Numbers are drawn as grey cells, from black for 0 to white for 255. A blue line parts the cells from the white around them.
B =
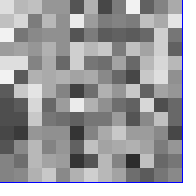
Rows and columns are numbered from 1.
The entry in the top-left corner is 222
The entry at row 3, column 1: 242
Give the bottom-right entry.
137
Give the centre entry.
110
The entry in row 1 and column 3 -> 192
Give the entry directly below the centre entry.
177
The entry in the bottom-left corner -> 131
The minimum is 44
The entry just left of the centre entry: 64
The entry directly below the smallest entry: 110
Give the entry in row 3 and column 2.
118
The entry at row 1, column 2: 184
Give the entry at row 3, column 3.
137
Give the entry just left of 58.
71
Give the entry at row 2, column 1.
192
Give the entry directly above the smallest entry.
177
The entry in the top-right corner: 170
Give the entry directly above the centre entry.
170
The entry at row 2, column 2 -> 215
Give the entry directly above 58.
78
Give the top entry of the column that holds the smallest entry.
242

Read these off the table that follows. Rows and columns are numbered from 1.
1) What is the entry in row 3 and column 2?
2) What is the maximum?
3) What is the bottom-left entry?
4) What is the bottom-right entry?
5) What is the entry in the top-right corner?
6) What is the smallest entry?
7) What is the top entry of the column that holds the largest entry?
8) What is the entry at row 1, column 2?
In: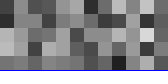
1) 154
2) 216
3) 116
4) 87
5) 108
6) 32
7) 195
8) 140

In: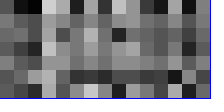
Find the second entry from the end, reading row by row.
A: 30
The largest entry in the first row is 207
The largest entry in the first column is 127
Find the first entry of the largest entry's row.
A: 84
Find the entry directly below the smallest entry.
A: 77
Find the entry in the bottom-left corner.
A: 91
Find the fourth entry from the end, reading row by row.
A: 70
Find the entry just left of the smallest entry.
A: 16
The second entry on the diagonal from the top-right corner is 84
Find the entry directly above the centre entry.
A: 112
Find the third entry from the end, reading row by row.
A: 171
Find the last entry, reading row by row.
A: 105
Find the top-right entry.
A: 127
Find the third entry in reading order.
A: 3
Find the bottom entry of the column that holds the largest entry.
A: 171
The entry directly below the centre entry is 112
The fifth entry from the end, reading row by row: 120
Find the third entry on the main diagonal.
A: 77
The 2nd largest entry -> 199
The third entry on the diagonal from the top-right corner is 99

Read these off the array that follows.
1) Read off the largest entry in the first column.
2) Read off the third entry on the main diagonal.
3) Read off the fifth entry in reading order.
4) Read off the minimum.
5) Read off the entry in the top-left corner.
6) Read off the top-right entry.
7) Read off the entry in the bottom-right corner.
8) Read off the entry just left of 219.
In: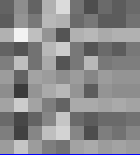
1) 177
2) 191
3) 219
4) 58
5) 99
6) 106
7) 156
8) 177
